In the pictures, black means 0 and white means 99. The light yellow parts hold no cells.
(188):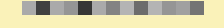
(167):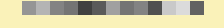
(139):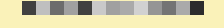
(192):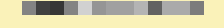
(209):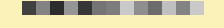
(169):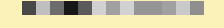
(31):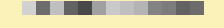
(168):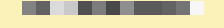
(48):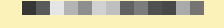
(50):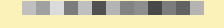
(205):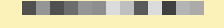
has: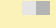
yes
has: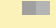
yes
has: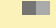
yes
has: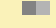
yes
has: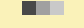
yes

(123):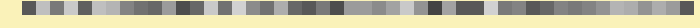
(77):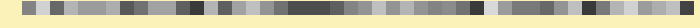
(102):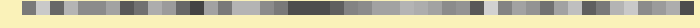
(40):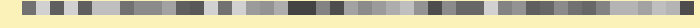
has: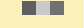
no
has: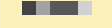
yes

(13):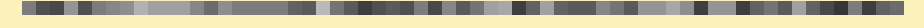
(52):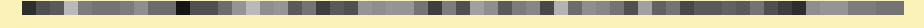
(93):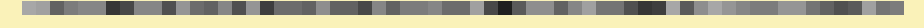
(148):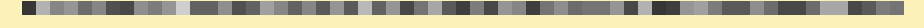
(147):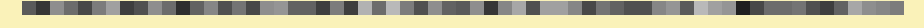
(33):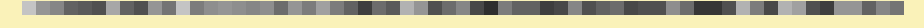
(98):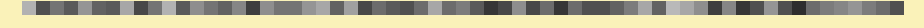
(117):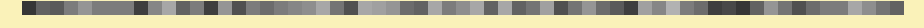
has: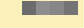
yes
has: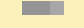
yes
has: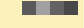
yes
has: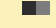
yes

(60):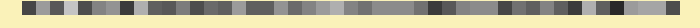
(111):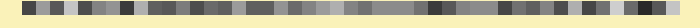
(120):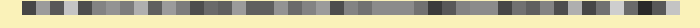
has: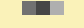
no
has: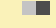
yes
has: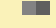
yes
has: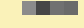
no
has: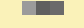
no

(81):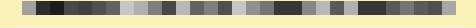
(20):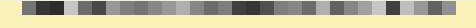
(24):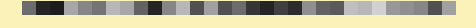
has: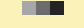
no
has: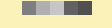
no
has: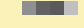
yes
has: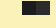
no
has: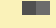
yes
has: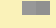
yes

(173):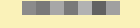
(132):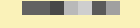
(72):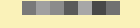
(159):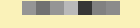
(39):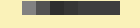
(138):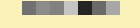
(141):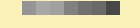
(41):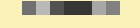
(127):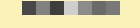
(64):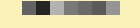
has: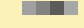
no
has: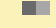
yes
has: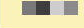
no

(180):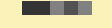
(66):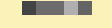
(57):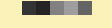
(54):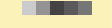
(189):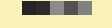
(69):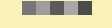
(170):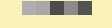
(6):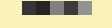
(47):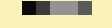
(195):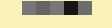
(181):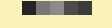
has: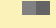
no
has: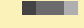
yes
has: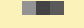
yes
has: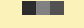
no

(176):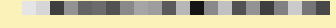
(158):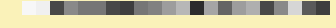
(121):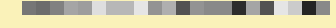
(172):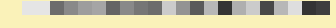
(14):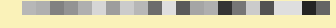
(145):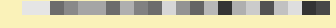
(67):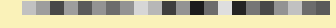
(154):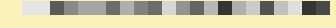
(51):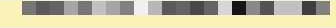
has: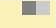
yes
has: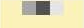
yes
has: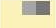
yes
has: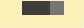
no
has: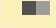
no
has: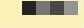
yes
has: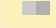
no

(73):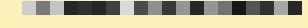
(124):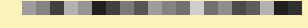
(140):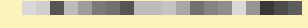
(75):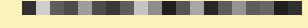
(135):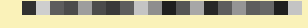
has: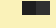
yes
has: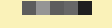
yes
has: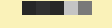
no

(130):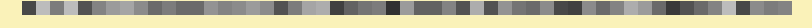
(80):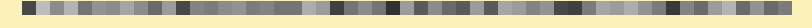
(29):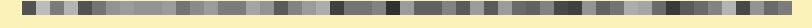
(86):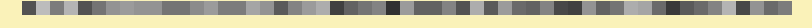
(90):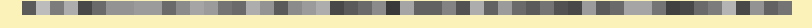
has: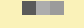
no
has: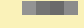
yes

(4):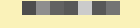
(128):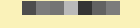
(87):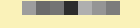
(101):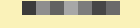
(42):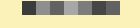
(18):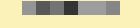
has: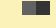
no
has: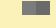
no
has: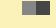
no
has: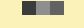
yes
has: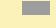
yes

